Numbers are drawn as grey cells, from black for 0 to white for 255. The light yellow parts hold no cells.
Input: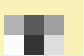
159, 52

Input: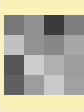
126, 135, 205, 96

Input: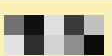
193, 142

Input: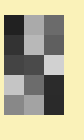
107, 184, 68

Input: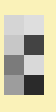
222, 199

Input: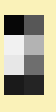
87, 241

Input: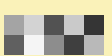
53, 63

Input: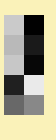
1, 185
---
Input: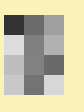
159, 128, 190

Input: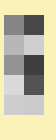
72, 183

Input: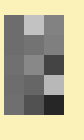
130, 115, 112

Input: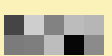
182, 6

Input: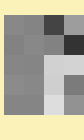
157, 130, 133, 139

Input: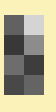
212, 56

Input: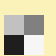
128, 30

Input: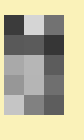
114, 91, 169

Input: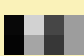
157, 55
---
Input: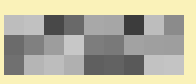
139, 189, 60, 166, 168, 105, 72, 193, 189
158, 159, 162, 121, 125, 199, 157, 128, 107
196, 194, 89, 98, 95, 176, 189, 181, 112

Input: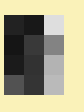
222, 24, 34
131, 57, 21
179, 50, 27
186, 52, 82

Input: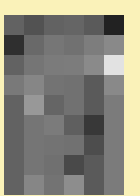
34, 90, 101, 98, 82, 98
137, 125, 113, 118, 105, 47
226, 138, 124, 123, 117, 98
137, 90, 113, 115, 134, 121
123, 90, 113, 101, 152, 98
123, 56, 95, 123, 117, 98
123, 77, 113, 115, 117, 98
123, 90, 73, 112, 117, 98
123, 90, 141, 115, 134, 98

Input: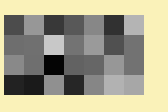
180, 49, 135, 88, 56, 151, 76
114, 80, 154, 115, 200, 112, 110
114, 151, 102, 98, 4, 111, 137
167, 178, 134, 38, 144, 26, 34

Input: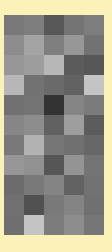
125, 115, 88, 126, 120
114, 151, 127, 164, 141
87, 91, 183, 157, 151
196, 98, 106, 114, 183
123, 133, 51, 115, 113
92, 158, 97, 141, 134
103, 112, 118, 178, 121
116, 148, 86, 145, 151
114, 98, 132, 121, 108
112, 132, 121, 81, 113
118, 141, 124, 196, 111

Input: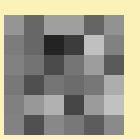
146, 101, 159, 159, 103, 149
129, 192, 60, 35, 103, 124
90, 157, 117, 75, 115, 129
173, 119, 108, 117, 79, 120
193, 155, 70, 177, 152, 128
138, 92, 120, 136, 80, 130
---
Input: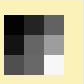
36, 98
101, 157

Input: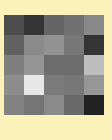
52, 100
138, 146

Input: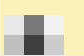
121, 242
63, 204

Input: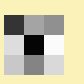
164, 144
5, 251

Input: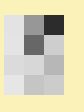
151, 44
103, 206

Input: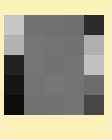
113, 113
117, 115

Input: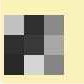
47, 137
57, 167

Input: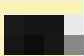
20, 21
13, 24
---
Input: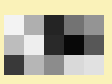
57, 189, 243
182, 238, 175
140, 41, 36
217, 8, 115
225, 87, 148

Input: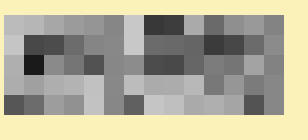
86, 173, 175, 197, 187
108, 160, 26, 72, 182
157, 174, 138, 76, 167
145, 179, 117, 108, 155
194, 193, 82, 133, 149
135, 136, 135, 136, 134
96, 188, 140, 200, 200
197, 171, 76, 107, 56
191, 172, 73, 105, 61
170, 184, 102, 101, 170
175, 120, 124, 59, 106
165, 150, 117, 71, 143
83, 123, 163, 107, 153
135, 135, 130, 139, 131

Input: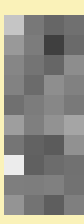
148, 126, 236, 117, 158, 112, 130, 134, 153, 197
115, 125, 96, 98, 127, 124, 107, 116, 124, 120
94, 128, 108, 91, 146, 135, 142, 102, 63, 102
127, 114, 113, 145, 165, 121, 129, 141, 106, 112

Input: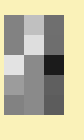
130, 156, 227, 130, 130
138, 138, 138, 222, 192
92, 95, 27, 110, 111

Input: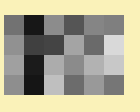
142, 160, 145, 114
21, 27, 64, 23
191, 172, 68, 140
108, 139, 164, 85
153, 178, 106, 133
118, 200, 217, 127

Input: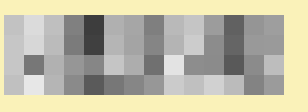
192, 198, 198, 194
231, 119, 215, 219
181, 177, 187, 191
138, 150, 123, 128
90, 134, 64, 61
119, 197, 181, 176
134, 173, 164, 166
151, 112, 133, 127
203, 227, 180, 185
192, 141, 204, 197
209, 139, 140, 156
187, 89, 101, 97
131, 139, 153, 149
155, 189, 154, 158

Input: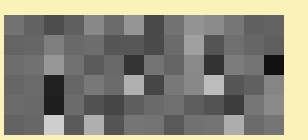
99, 107, 102, 109, 100, 114
103, 105, 107, 113, 102, 98
206, 30, 33, 151, 126, 77
90, 108, 102, 113, 105, 95
175, 81, 120, 91, 109, 136
84, 70, 107, 105, 86, 107
117, 94, 176, 53, 87, 148
115, 106, 70, 116, 74, 73
89, 111, 120, 100, 107, 114
113, 93, 136, 137, 160, 147
115, 82, 188, 51, 84, 139
173, 60, 86, 124, 111, 119
107, 118, 96, 115, 102, 97
117, 138, 133, 17, 95, 99
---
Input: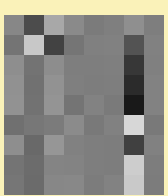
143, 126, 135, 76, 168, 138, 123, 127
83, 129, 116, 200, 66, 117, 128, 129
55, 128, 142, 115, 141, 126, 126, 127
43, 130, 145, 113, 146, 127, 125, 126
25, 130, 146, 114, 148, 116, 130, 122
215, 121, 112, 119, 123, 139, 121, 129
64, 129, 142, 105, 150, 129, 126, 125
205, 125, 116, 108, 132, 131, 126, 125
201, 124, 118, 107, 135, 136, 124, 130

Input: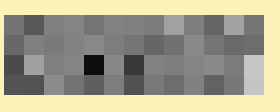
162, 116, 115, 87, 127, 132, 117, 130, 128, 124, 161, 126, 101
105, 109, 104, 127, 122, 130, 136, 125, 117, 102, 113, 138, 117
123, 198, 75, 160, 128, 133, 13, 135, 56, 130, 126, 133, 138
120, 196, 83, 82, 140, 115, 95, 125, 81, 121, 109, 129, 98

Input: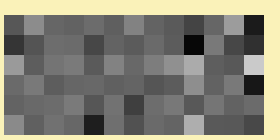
156, 27, 87, 140, 102, 98, 108, 95, 130, 99, 90, 68, 102
71, 48, 53, 84, 109, 107, 71, 99, 91, 106, 92, 7, 121
88, 202, 154, 93, 116, 122, 90, 130, 104, 125, 144, 171, 94
121, 23, 106, 121, 93, 102, 104, 96, 100, 85, 92, 142, 98
98, 107, 99, 105, 108, 122, 86, 114, 63, 109, 120, 88, 117
88, 72, 138, 96, 113, 103, 30, 111, 81, 106, 100, 174, 89

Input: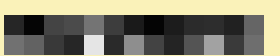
33, 101, 38, 5, 68, 75, 116, 61, 26, 4, 28, 43, 45
58, 110, 113, 98, 57, 38, 229, 42, 142, 67, 36, 84, 162

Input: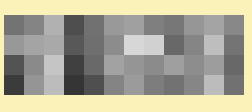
164, 136, 115, 132, 177, 78, 113, 153, 160, 127, 119, 150
190, 116, 152, 164, 169, 88, 111, 140, 215, 209, 104, 133
157, 104, 83, 138, 197, 64, 105, 162, 149, 139, 159, 141
188, 113, 59, 149, 188, 53, 79, 132, 155, 125, 114, 134

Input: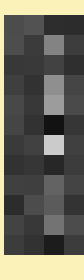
45, 44, 76, 82
131, 61, 77, 59
66, 47, 56, 57
143, 69, 63, 50
156, 74, 72, 56
18, 54, 69, 50
203, 64, 58, 65
39, 60, 50, 54
99, 68, 64, 63
91, 51, 44, 76
115, 76, 67, 56
28, 60, 60, 50

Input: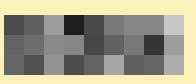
135, 199, 75, 96, 157, 30, 74, 122, 135
52, 157, 99, 110, 138, 134, 71, 98, 121
101, 173, 102, 81, 147, 76, 99, 165, 94
